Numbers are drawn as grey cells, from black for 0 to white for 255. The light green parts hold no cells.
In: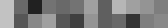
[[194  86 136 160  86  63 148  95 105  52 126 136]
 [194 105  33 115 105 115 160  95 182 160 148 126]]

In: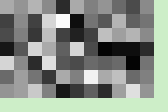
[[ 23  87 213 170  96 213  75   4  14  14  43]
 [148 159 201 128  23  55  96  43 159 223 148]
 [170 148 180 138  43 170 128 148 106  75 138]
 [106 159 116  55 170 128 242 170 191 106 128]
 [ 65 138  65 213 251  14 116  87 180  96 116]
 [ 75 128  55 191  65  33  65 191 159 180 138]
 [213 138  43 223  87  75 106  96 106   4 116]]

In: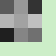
[[181 162 192]
 [ 31 133 112]
 [ 91 152  51]]

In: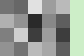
[[115 103 225 157 186]
 [146 115 186 167  94]
 [127 207  61 157  61]
 [176 146  42 136  94]]

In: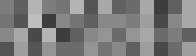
[[116  84 190  61 136 116  96 136 136 125 158  73 136 168]
 [125  96 180 125 116 180  84 168  96 107 168  61  96 168]
 [ 84 158  84 148 107 107 148 116 136  96 158  73 107 158]
 [136 168  73 180  61  96 136 148 107 148 168 107 125  96]]

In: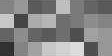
[[199  69 171 181 110 122 141 131]
 [ 49 131 161 199 209 219  79 151]
 [100 141 100  90 110  79 161 151]
 [131 151  90 100 190 122 100  90]]

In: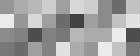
[[235 150 216 159 108  66 159 139 194 225]
 [150 171 183 206 159 216 206 139 108 194]
 [120 108 159 130 225 171 150 235 194 120]
 [139 130  77 130 120 183 171 171 235  77]]

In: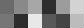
[[118  45 232  88  68 188]
 [107 137 167  45 156 211]]

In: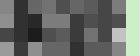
[[155  59 143 102 102  49  91  91 134]
 [134  49 102 114  79 102  91  70 124]
 [143  49  40 124 124  59  79  70  79]
 [ 70  49  28  79  91  59 114  70 194]]
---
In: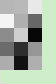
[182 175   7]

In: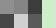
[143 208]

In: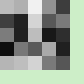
[188  33 189 169  86]

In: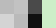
[187 186]

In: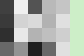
[ 64 211 179 104]

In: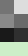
[116 106]

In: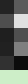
[ 35 224]

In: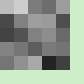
[188 129 129 122  64]

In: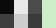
[ 10 205]
